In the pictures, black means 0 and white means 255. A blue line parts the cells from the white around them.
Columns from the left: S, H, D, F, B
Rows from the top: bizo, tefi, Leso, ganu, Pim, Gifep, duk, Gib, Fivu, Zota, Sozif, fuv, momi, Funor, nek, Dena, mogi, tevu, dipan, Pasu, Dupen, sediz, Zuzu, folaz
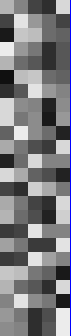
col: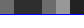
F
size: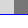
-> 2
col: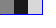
B

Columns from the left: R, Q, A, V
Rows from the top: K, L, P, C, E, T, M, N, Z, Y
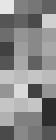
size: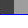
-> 2
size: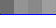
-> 4
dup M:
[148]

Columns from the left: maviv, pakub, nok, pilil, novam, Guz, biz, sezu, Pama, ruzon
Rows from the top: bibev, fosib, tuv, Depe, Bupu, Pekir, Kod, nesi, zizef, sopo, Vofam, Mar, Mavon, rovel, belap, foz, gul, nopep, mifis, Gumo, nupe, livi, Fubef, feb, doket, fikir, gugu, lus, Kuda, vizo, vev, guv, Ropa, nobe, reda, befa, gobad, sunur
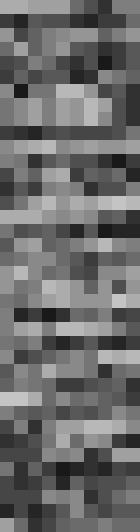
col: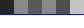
Pama
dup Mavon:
[98]
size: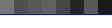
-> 8

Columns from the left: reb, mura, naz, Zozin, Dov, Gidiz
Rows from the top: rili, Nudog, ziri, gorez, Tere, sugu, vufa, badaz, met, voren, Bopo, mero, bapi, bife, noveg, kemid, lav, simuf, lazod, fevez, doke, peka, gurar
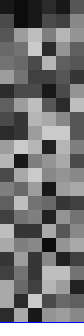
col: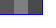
Gidiz
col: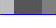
Gidiz
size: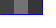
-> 3
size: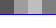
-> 4

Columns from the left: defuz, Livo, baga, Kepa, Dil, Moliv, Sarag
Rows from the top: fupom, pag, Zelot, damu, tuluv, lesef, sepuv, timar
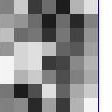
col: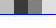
Kepa
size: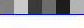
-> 6
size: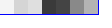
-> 7
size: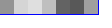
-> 7
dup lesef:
[128]

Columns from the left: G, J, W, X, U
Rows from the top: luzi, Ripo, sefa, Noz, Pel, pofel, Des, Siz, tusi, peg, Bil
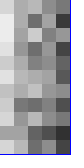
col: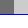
W
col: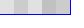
G

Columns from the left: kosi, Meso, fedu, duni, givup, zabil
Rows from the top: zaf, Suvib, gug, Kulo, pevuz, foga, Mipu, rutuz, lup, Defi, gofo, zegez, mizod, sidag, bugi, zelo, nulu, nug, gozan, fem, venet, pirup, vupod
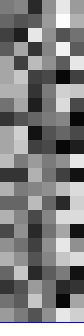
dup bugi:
[102]
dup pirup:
[114]
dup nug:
[144]
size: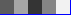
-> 5
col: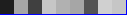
Meso
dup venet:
[52]

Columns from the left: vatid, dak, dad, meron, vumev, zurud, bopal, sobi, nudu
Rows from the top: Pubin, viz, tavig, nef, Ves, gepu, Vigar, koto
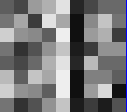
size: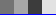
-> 4
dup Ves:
[105]
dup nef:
[146]
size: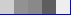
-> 5

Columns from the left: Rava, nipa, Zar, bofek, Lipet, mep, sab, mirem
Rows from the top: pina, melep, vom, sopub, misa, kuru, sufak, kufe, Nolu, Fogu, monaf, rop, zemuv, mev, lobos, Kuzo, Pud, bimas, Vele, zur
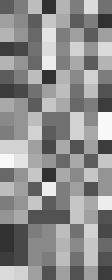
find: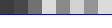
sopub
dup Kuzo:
[82]
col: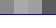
sab
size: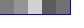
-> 5
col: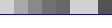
mep
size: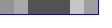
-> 7
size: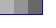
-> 3

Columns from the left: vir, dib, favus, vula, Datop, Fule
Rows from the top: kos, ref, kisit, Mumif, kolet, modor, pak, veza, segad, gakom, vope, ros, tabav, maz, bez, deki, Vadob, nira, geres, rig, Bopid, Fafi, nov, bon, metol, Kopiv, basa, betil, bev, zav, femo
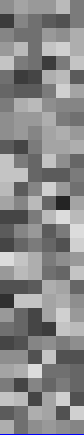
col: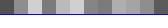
Datop
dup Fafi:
[196]

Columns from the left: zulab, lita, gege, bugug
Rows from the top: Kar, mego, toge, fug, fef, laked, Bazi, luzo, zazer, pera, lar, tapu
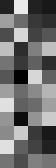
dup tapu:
[116]
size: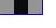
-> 3
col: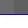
lita
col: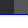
bugug
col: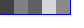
gege

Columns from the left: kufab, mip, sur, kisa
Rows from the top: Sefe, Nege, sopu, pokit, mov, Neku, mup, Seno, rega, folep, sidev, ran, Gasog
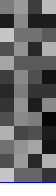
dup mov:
[90]
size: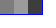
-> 3
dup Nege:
[29]
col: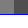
sur

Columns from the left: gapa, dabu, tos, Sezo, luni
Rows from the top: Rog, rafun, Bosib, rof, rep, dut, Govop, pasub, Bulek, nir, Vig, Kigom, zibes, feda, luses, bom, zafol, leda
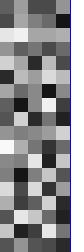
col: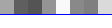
gapa
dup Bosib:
[166]
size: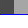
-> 2
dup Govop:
[137]
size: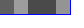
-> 5
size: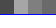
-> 4
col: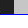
Sezo

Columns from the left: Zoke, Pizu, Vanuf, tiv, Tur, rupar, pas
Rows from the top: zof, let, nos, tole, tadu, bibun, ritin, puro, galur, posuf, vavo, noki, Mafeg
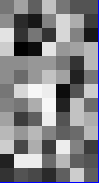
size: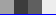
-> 4
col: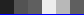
Tur
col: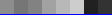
Zoke
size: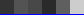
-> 6

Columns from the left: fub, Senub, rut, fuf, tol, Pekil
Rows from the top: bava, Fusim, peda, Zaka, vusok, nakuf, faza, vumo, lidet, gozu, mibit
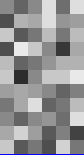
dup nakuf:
[200]
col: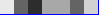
Senub
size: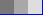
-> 3
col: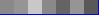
fuf

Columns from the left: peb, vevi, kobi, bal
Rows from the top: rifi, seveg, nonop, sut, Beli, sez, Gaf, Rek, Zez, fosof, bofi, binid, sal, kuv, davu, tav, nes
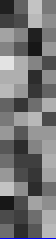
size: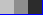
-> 3
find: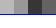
Gaf
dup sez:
[175]
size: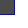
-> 1
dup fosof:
[152]
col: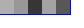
vevi

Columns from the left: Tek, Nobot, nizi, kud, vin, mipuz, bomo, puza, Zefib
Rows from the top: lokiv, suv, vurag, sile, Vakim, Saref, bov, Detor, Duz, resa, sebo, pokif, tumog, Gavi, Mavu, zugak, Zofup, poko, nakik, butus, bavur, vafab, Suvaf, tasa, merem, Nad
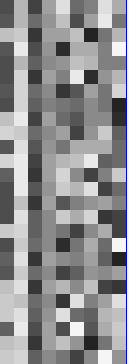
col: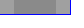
kud
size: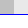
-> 2

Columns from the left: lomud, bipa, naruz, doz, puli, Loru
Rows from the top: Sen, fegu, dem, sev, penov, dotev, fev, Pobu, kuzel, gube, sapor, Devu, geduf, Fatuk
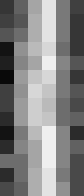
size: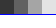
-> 4
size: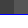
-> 2
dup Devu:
[109]

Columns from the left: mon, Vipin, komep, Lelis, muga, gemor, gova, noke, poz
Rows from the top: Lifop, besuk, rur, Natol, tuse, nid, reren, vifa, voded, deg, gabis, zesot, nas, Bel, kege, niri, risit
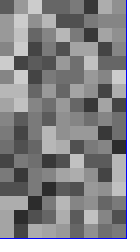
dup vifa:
[164]
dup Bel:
[80]
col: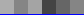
noke

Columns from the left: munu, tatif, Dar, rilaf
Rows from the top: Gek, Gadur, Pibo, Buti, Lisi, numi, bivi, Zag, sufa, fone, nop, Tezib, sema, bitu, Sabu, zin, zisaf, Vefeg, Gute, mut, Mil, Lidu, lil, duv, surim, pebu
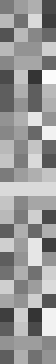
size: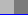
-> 2
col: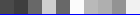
rilaf
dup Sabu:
[166]
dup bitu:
[218]
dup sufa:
[147]
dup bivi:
[94]
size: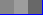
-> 3

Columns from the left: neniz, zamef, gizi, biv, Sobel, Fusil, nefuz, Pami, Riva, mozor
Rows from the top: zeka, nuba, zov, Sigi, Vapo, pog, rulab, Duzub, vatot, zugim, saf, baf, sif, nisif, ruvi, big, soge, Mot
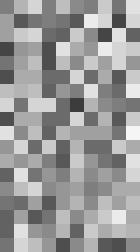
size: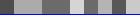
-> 10
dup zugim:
[160]
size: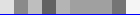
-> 10

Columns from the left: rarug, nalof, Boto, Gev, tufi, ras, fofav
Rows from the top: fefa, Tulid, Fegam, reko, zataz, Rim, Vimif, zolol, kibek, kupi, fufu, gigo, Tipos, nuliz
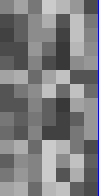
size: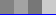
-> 4
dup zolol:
[84]
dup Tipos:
[84]
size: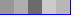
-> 5
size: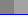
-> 2
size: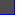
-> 1

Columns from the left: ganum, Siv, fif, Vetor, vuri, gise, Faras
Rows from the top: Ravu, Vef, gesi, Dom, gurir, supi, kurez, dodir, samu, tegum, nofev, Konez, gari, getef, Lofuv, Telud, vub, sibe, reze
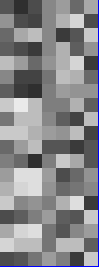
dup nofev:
[85]
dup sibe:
[189]

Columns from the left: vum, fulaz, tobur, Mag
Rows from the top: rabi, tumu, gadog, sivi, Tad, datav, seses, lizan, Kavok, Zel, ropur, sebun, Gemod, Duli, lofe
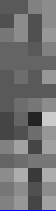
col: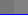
vum
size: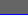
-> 2
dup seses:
[89]
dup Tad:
[100]
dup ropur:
[161]
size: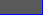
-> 3

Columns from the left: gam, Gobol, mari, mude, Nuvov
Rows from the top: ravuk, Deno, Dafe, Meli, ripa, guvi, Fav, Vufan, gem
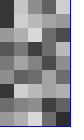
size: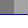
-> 2
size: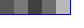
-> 5
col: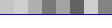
Gobol

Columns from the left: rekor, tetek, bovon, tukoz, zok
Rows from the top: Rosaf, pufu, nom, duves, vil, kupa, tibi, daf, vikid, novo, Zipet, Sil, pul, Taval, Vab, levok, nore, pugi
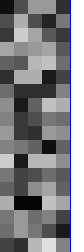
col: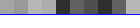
bovon
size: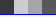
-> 4
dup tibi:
[47]
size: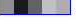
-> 5
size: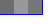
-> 3

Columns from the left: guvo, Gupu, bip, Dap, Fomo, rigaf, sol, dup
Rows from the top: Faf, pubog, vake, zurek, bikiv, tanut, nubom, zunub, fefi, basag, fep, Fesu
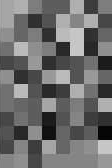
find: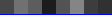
fefi
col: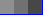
guvo
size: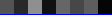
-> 8
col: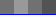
sol
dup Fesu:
[133]
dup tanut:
[153]

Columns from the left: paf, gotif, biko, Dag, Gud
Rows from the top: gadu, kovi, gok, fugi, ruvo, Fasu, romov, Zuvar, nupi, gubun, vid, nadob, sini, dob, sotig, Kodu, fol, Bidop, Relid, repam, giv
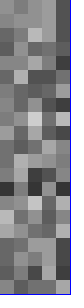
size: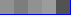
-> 5
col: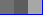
Dag
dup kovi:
[145]
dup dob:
[53]
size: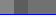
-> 4

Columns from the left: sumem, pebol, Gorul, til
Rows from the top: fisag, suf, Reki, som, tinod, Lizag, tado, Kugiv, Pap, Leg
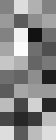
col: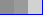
Gorul
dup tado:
[154]
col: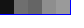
Gorul
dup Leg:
[221]
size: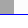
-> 2
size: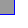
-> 1

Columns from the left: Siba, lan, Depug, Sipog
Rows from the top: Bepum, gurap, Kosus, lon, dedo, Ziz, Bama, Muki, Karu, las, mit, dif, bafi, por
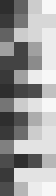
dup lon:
[160]
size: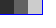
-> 3
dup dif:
[76]

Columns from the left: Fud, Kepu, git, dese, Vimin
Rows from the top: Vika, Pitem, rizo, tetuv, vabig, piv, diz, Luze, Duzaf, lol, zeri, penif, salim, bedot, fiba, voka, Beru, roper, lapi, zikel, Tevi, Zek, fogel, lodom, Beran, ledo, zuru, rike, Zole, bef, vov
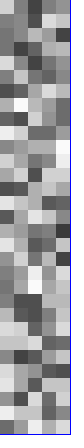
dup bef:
[197]
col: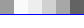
Vimin
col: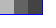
git
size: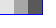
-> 3
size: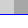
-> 2
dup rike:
[197]

